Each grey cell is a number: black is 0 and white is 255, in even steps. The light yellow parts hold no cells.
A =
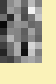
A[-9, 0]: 59
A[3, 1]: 117
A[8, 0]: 73
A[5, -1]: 100
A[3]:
[9, 117, 147, 142, 104, 114]
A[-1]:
[73, 65, 108, 154, 166, 146]
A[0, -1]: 128
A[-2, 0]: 36
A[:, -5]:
[140, 156, 42, 117, 136, 180, 114, 110, 65]
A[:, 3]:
[107, 84, 76, 142, 94, 99, 30, 15, 154]
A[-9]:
[59, 140, 167, 107, 185, 128]
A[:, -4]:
[167, 137, 164, 147, 132, 131, 173, 170, 108]
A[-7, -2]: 120

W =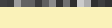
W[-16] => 65
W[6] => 95
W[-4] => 173
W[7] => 139
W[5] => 59

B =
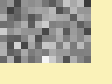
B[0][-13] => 132
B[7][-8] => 139
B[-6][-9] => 93
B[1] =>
[136, 66, 100, 139, 157, 165, 161, 184, 81, 116, 183, 150, 149]
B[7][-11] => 111
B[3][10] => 149
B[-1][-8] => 132
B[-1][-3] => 173
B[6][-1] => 132
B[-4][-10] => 131
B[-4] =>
[125, 97, 93, 131, 177, 79, 131, 134, 168, 126, 160, 137, 166]
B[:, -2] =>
[190, 150, 173, 95, 137, 137, 186, 128, 134]
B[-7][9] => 163
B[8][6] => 244
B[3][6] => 204
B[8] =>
[103, 172, 77, 148, 110, 132, 244, 202, 161, 81, 173, 134, 108]
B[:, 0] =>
[132, 136, 176, 111, 205, 125, 172, 176, 103]
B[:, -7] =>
[117, 161, 169, 204, 71, 131, 199, 124, 244]
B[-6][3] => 174
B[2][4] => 86
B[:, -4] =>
[197, 116, 163, 129, 89, 126, 188, 154, 81]
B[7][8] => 153
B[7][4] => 124
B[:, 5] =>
[150, 165, 114, 179, 146, 79, 106, 139, 132]
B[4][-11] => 166
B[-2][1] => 97
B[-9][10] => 169
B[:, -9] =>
[141, 157, 86, 93, 145, 177, 165, 124, 110]
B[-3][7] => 193

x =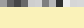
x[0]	158
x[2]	71
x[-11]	98

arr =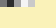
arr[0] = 119
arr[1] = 44
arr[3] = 244
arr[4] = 201

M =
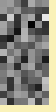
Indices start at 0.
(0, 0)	151
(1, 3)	91
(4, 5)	59
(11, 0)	116
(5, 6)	133
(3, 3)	155
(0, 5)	130
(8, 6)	27
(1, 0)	154
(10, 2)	134
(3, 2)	47
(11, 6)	192
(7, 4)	147
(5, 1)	22
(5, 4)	138
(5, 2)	123
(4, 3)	178
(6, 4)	84
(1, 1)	125
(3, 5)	145
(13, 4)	82
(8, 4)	147
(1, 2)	149
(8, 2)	111
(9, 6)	98
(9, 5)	76
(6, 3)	104
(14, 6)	157
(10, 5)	141
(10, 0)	124
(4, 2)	19

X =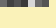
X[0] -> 107
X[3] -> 57
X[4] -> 214

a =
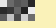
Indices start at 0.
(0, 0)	231
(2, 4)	109
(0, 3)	94
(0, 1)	106

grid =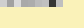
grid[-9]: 207
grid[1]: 161
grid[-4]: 187
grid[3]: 169

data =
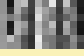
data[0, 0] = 145
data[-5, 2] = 146
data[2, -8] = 52
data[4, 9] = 158
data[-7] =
[145, 20, 175, 191, 66, 176, 126, 229, 65, 195, 87, 30]
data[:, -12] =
[145, 146, 154, 149, 146, 152, 154]
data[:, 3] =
[191, 112, 91, 155, 131, 79, 87]
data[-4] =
[149, 25, 177, 155, 64, 187, 132, 189, 53, 172, 95, 24]
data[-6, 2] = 171
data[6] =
[154, 141, 143, 87, 50, 226, 139, 118, 72, 92, 130, 60]
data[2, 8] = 68
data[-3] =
[146, 33, 179, 131, 64, 194, 144, 157, 51, 158, 105, 21]
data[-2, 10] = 142
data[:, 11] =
[30, 25, 52, 24, 21, 81, 60]
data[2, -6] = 147

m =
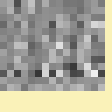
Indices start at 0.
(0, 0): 157
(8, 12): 152
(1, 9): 128
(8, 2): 186
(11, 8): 131
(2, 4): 128
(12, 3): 120
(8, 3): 136
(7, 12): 156
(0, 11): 116
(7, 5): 129
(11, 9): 164
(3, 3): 175
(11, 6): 131
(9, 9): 88
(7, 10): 126
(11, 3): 146
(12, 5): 170
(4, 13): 145
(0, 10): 119
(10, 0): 87
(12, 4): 156
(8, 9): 134
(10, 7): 68
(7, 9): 177
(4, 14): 161
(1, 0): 144
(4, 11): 128
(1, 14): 157
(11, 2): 148
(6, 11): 166
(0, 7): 131
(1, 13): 156
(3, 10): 139
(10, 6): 211
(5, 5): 144
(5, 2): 155
